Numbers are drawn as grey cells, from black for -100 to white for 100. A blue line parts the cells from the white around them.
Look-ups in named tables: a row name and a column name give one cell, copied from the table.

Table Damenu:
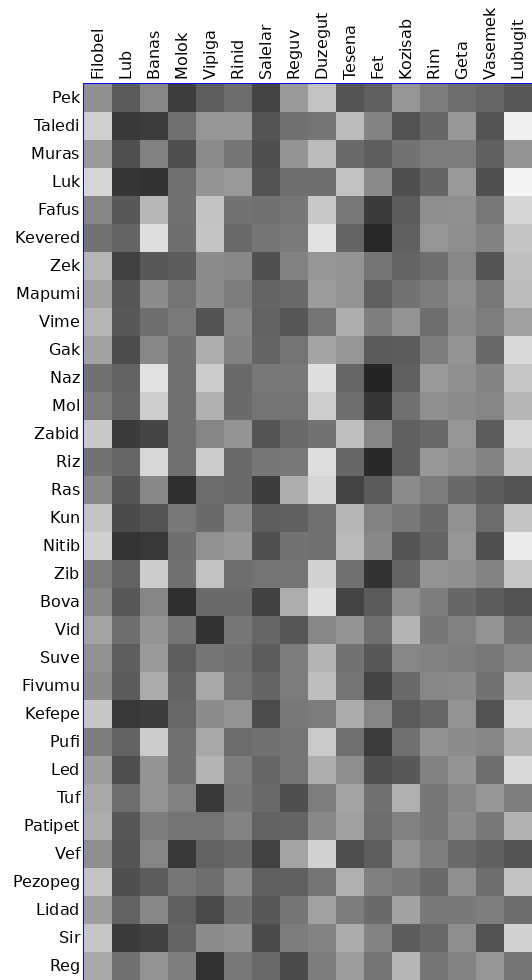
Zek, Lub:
-49
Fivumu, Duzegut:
49
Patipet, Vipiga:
-9
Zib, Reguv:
-9
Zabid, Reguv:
-17
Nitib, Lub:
-59
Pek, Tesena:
-34

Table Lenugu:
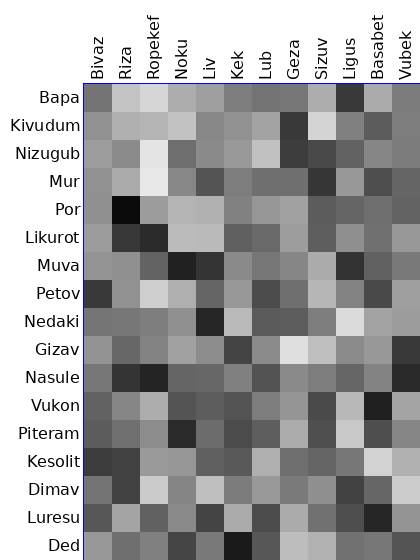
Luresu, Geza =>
34
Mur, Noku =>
6
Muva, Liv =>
-59
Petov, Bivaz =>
-55
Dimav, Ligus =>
-48
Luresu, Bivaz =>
-32
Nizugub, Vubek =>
-3
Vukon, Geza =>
17
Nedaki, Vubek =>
22
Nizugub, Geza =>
-52
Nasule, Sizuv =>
-2
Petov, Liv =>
-21
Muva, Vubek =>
-5
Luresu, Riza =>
29
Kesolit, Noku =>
18
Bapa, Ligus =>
-55
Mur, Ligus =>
19
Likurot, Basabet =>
-12
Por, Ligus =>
-21

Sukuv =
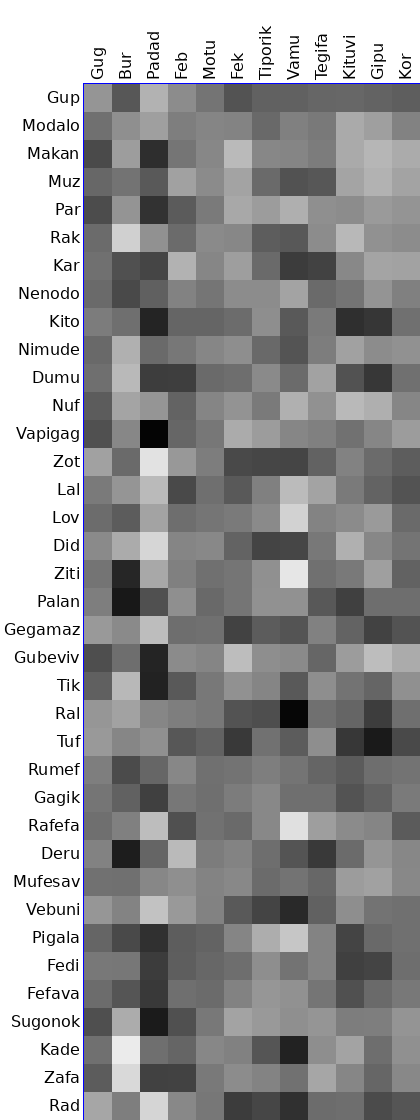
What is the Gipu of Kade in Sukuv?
-14
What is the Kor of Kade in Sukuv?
13
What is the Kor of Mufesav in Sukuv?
7
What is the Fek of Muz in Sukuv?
28
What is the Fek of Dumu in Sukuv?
-14
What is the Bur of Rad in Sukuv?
-1
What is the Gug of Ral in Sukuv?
18
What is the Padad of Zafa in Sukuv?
-49
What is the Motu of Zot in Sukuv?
-2
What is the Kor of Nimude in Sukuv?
14
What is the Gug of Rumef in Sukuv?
-1
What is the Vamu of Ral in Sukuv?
-95
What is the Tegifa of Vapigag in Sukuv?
0
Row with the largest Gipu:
Gubeviv

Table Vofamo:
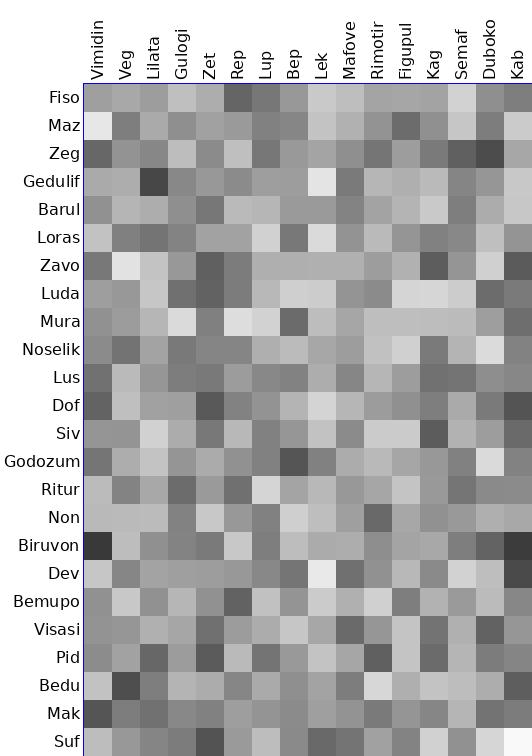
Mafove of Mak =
15
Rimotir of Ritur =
30
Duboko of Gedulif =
18
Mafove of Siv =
9
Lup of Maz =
1
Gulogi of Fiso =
50
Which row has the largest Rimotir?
Bedu

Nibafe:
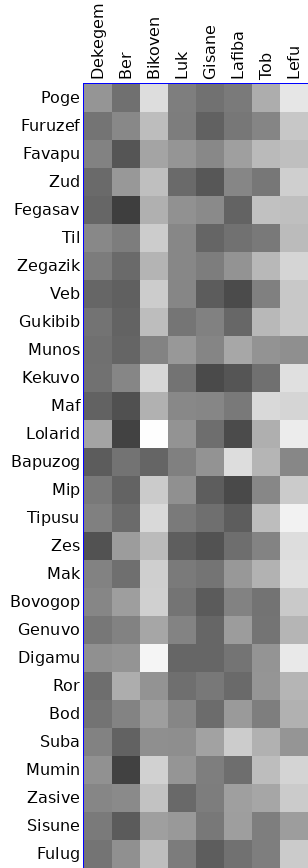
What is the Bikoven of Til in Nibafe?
60
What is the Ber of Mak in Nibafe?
-13
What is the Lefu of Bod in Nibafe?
39
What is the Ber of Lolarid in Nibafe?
-48
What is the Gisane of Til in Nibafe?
-21
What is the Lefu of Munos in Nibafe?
12
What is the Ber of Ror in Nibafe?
36
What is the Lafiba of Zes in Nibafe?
-14
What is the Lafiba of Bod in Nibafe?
21
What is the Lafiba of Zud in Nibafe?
5
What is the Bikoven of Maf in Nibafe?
39
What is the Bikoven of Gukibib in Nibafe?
48
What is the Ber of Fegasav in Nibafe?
-51

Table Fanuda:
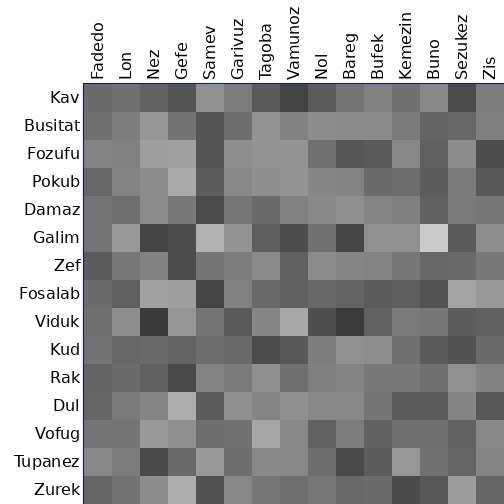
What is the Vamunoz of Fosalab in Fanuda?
-25
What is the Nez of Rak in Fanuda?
-25
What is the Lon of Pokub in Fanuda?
3
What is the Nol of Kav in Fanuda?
-28
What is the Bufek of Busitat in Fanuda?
8
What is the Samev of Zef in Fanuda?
-8
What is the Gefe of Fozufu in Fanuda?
25
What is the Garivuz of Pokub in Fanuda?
6
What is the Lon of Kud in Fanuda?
-19
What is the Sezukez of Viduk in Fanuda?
-27
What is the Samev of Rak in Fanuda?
3
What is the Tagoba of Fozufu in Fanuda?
15
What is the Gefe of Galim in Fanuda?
-40
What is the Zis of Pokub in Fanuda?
-31
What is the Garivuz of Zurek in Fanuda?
6
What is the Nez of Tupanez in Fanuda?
-43
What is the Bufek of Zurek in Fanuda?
-16
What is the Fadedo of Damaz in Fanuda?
-9
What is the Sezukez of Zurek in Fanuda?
22
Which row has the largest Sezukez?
Fosalab

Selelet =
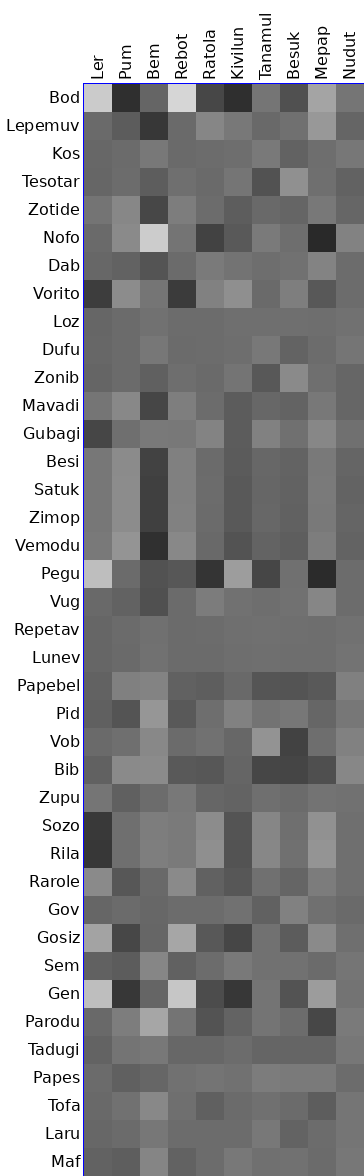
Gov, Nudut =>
-17
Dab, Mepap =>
3
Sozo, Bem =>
-2
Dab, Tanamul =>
-14
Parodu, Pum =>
-2
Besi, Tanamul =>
-19
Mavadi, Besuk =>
-22
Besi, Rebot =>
0
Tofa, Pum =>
-11
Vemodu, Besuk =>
-26
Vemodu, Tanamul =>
-22
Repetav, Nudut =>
-11
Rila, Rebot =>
-4
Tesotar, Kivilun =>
-8
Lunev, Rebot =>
-16
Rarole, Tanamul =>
-12
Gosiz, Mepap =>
8
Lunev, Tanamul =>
-13
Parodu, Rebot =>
-9

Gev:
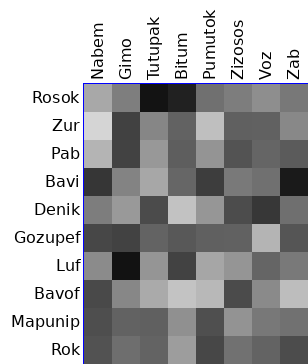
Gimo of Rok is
-14
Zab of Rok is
-40
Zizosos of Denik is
-40
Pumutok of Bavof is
44
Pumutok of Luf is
30
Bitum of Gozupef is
-31
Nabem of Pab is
41
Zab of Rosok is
-6
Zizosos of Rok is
-11
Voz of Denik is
-57
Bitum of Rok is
23
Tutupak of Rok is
-22
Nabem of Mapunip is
-39
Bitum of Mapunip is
13
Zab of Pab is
-29

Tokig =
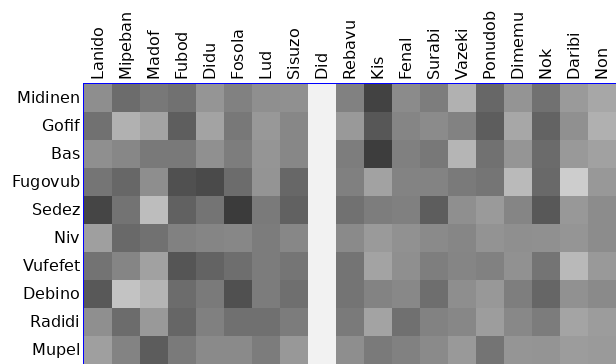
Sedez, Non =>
10
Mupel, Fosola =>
8
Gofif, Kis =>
-32
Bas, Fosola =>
-2
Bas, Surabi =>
-6
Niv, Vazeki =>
5
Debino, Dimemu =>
-1
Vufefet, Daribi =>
45
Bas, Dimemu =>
17
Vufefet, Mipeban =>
4
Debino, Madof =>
41
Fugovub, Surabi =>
3
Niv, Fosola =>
6
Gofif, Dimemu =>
31
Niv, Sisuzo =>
6
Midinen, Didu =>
17
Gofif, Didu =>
28
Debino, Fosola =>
-37
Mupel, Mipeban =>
3
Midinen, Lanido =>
11
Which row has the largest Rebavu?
Gofif

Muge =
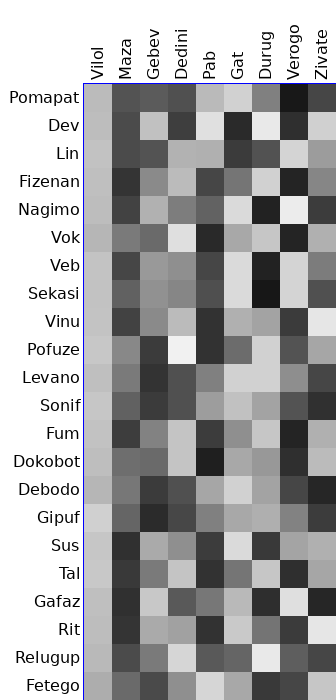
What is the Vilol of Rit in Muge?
48
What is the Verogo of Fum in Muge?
-72
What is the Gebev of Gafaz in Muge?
57
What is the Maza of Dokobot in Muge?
-14
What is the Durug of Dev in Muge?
83
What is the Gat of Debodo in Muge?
64
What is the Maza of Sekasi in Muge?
-24
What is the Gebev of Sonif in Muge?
-54
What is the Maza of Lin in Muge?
-41
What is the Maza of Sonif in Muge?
-24
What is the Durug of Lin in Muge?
-36
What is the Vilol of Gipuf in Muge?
63
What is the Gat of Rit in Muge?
58
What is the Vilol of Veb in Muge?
53
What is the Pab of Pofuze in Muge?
-61
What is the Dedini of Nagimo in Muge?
-2
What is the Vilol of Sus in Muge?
55

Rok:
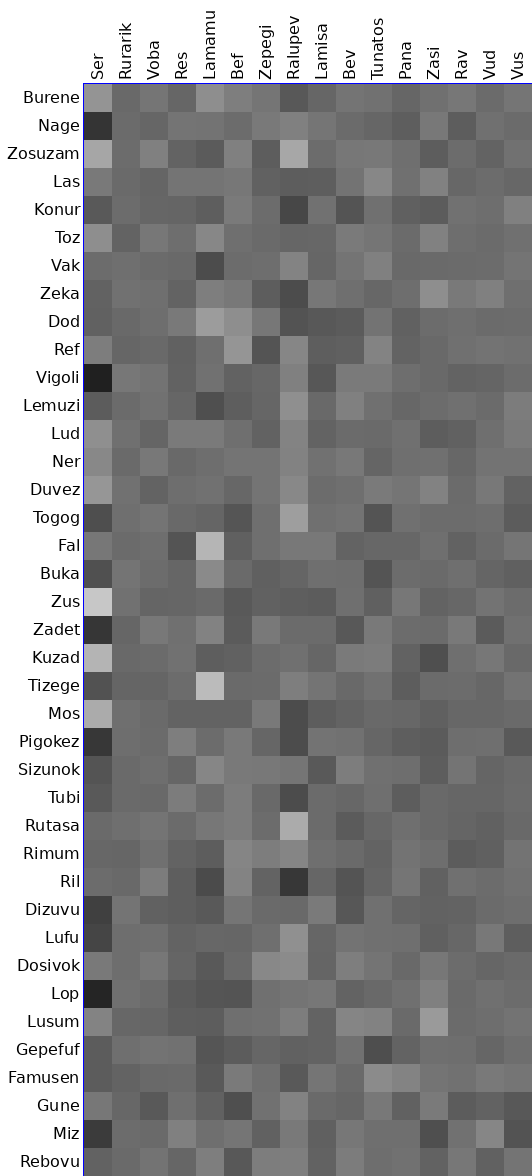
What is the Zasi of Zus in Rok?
-22
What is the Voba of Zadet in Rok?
-6
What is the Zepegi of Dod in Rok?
-7
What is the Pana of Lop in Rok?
-12
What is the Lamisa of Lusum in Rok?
-22
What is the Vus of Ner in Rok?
-10
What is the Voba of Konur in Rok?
-20
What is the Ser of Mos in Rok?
34
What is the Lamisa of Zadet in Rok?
-16
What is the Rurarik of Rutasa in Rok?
-13
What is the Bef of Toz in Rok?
-13
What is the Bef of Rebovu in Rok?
-31
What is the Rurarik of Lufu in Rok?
-14
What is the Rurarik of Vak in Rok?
-13
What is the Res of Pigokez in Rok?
-1
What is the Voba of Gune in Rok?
-30
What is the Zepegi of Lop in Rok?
-12

